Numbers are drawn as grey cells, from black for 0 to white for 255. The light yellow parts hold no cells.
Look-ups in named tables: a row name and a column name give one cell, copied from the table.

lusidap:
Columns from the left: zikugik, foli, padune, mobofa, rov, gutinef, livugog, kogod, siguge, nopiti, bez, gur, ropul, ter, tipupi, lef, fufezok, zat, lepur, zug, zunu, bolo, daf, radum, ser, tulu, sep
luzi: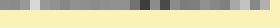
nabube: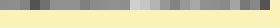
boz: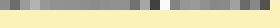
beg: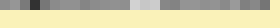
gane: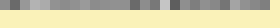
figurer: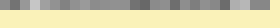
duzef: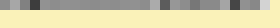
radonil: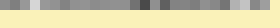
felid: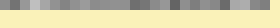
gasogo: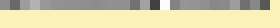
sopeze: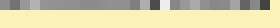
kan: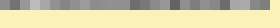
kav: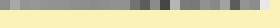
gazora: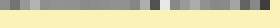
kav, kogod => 143
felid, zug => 126
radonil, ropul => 144
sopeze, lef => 76
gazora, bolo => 136
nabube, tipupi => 197
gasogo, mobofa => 179
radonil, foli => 127
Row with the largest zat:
kav

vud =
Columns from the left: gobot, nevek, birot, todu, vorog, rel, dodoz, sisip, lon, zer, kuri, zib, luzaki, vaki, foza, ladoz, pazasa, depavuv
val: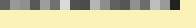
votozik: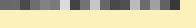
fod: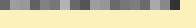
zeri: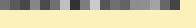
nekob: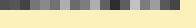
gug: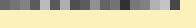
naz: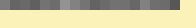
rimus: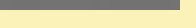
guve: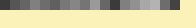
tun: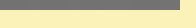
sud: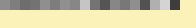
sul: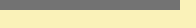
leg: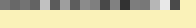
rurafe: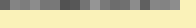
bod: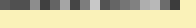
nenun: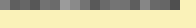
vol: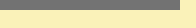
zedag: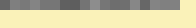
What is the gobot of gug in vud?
103
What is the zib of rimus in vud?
114
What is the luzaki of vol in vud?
115
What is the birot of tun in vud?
114
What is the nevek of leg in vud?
104
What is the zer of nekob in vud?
173
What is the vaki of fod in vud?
125
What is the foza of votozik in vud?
107
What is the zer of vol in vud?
115
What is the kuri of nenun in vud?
106

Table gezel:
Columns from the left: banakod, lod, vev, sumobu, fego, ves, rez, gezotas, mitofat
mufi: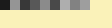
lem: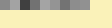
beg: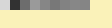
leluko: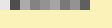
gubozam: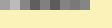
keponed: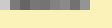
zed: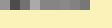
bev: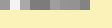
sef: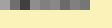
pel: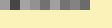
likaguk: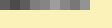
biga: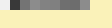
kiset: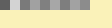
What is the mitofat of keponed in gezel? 148
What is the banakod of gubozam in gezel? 161
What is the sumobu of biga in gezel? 140
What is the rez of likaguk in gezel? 135
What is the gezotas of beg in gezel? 135
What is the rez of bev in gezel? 148
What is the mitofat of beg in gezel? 133
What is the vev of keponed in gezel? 101
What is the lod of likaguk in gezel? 75
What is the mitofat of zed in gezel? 119
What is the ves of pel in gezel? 160
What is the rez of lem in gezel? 115
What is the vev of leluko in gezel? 171

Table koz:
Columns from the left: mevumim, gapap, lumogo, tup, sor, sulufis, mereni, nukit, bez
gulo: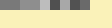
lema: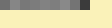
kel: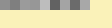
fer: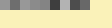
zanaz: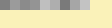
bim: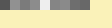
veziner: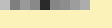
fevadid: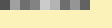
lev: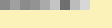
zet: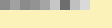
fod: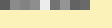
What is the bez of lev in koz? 215
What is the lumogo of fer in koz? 152
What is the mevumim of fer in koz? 150
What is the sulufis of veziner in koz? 134
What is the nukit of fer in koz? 77
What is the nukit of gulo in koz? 82
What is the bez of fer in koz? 104
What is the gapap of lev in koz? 160
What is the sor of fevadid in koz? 203
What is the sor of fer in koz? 132
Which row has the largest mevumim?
veziner

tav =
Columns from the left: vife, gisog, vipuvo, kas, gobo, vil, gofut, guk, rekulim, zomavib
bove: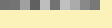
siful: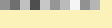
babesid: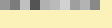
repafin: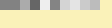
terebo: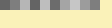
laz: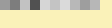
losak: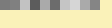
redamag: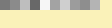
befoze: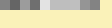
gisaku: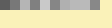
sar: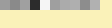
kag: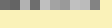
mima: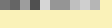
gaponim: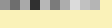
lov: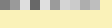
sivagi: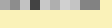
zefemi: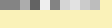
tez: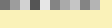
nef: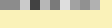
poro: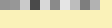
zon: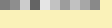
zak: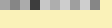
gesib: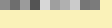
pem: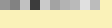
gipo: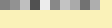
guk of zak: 159
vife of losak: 123
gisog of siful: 111
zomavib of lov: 190
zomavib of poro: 178
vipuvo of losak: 194
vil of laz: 196
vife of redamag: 121
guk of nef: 162
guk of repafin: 228
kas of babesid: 84
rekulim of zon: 167
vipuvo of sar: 160
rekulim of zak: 206
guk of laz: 184
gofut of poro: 229
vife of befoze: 131
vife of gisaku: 93
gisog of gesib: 110

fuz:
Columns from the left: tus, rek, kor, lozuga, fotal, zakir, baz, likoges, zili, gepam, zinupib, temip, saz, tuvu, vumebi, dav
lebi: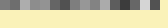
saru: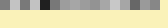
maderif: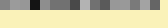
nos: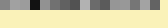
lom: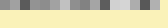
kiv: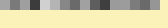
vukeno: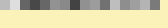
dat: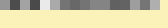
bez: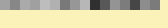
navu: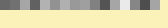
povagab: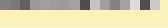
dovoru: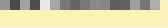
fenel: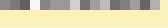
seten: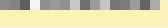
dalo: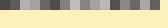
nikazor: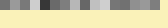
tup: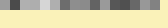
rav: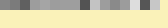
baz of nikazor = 126
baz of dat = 116
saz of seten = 124
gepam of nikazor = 192
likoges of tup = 142
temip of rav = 138
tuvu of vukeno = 159
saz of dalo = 136
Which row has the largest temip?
lom

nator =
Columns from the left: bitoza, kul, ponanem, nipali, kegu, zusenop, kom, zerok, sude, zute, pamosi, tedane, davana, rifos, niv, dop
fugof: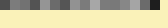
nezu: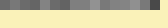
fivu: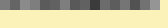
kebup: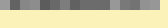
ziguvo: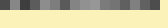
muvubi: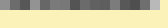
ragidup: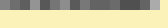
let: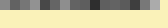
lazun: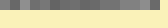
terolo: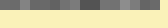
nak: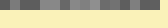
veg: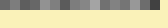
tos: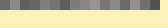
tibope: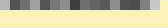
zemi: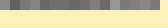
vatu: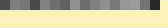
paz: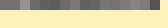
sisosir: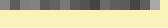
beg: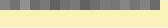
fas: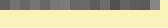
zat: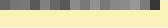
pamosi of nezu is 121
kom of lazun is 108
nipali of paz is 108
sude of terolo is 84
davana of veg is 117
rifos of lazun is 129
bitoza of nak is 91
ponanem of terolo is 131
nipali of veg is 103
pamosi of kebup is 107
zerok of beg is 121
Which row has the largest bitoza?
tibope

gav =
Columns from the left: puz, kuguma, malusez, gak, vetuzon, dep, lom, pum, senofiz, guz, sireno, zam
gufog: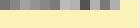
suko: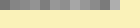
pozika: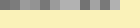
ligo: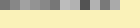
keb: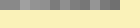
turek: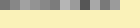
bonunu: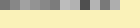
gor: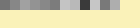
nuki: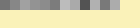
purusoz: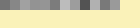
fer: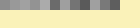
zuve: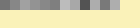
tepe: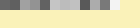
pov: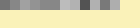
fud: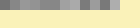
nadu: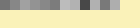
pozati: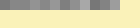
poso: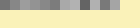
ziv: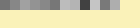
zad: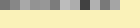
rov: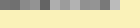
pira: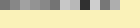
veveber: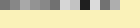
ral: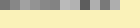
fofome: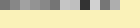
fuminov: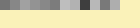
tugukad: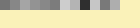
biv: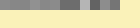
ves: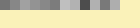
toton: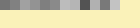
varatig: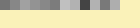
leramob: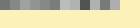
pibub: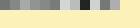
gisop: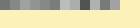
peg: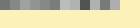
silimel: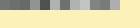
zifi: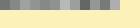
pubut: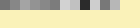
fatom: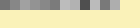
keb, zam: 112
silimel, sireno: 122
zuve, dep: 127
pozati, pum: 144
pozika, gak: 147
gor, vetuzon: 136
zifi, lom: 184

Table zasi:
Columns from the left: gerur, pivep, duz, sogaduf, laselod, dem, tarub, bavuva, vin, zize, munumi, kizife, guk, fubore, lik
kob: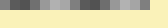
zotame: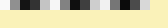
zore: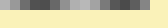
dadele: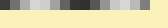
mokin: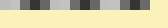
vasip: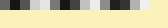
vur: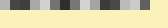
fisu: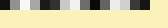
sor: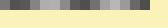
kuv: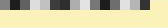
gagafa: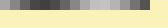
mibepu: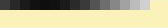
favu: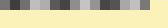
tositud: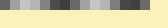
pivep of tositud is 160
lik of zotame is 216
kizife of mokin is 194
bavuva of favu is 142
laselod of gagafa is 64
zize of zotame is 206
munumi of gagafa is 195
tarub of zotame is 130
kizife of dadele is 200
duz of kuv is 97
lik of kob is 127
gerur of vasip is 101
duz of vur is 63
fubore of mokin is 53
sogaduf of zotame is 51

